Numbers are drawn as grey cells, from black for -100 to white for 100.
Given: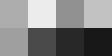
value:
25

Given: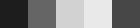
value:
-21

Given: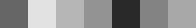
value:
15

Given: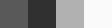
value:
-30

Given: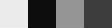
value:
84

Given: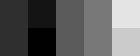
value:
-99

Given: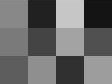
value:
-27

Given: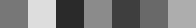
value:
9
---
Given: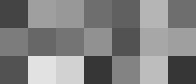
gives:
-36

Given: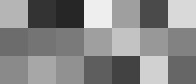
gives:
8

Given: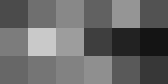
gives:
-19

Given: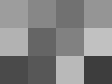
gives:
-42

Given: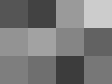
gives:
-1

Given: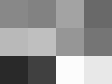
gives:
-68
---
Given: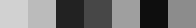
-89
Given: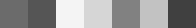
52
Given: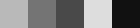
73
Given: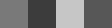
55
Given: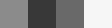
-18
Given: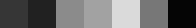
-7
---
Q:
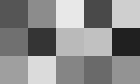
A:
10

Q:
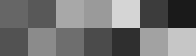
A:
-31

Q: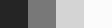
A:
-6

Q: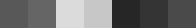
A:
-21

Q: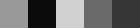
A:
-91

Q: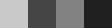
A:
-46

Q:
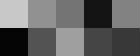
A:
14

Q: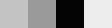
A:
21

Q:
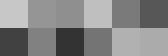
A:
17

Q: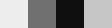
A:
-12
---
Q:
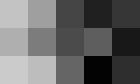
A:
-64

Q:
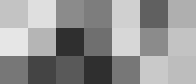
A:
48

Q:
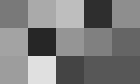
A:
-32

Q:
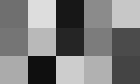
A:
-47

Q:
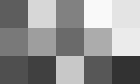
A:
-61

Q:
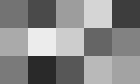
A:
28

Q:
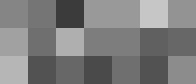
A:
10

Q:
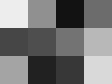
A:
70
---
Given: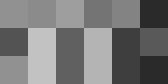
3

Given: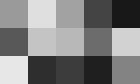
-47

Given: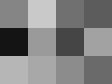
-12

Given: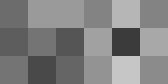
43

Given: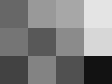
31

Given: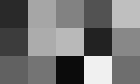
-36

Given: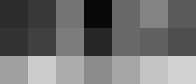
3

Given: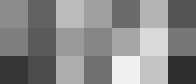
41

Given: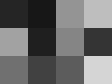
16

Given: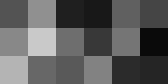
-25
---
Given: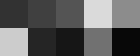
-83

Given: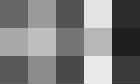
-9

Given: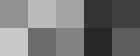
2

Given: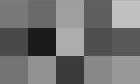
35

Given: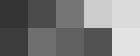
-25

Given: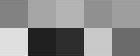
-65
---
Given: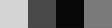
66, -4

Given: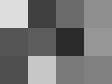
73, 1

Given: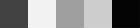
-48, -97

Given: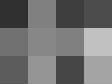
-62, 29

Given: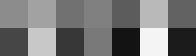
10, -79

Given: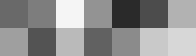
-18, 69

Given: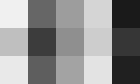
88, -75
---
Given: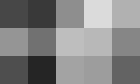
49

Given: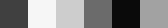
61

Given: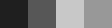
19

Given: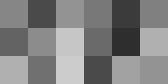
55

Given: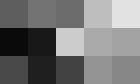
60

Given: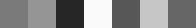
55

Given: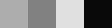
36
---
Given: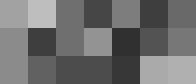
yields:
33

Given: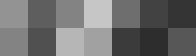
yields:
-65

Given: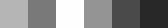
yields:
-42

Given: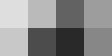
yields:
-68

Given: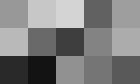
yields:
-8

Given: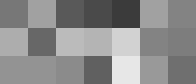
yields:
20

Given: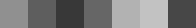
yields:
52

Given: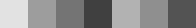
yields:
12
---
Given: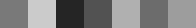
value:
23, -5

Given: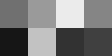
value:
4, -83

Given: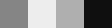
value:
-88, 4

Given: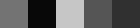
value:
-62, -10

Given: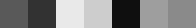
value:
8, -30

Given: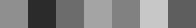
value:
-26, 12

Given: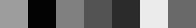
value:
-18, 23

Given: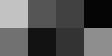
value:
-96, -11
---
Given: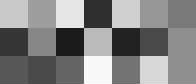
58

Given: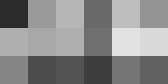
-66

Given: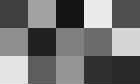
-50

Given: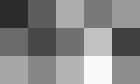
-66

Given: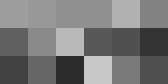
24

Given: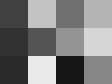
-50
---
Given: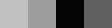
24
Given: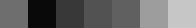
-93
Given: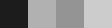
39
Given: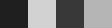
65
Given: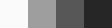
24
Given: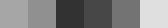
13
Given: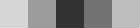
22
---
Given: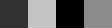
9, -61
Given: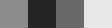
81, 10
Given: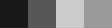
21, -81
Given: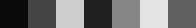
-24, -91
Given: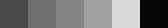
-97, -42
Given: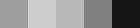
-83, 23
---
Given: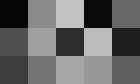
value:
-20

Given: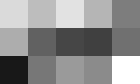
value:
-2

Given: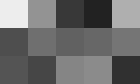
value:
37

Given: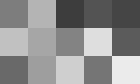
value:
-46

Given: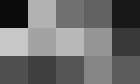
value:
-81

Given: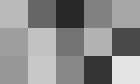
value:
30
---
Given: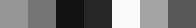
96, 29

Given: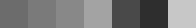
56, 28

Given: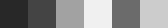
88, 60

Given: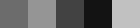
51, 17

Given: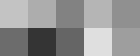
75, 53

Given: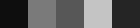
54, -4

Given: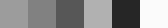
97, 39

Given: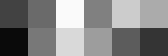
96, 70

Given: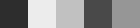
85, 51
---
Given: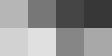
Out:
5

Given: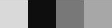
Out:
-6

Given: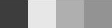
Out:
37

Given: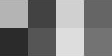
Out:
73

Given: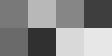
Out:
70

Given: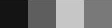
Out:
55
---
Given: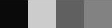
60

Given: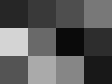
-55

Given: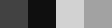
-88

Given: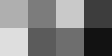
-3

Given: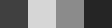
68

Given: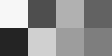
-39
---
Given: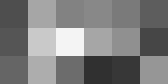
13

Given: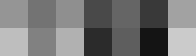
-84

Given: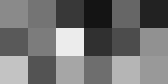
-40

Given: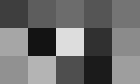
-62

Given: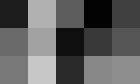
-55

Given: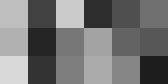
-22

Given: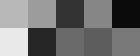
-27

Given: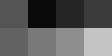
11
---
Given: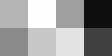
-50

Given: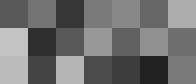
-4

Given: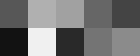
9

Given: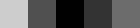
-15

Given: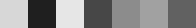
-24

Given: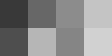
64

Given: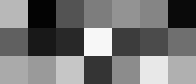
38

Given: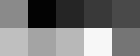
-8

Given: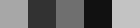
53
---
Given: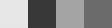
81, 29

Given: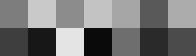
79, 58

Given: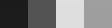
74, 24

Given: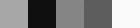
96, 31

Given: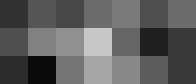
57, 30

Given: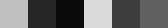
71, 50

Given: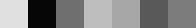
76, 48

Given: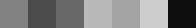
61, 45

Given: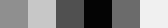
88, 56

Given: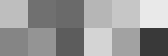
83, 66
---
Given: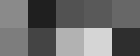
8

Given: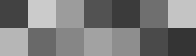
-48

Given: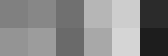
0

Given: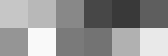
55

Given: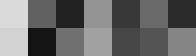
71

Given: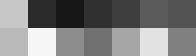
56
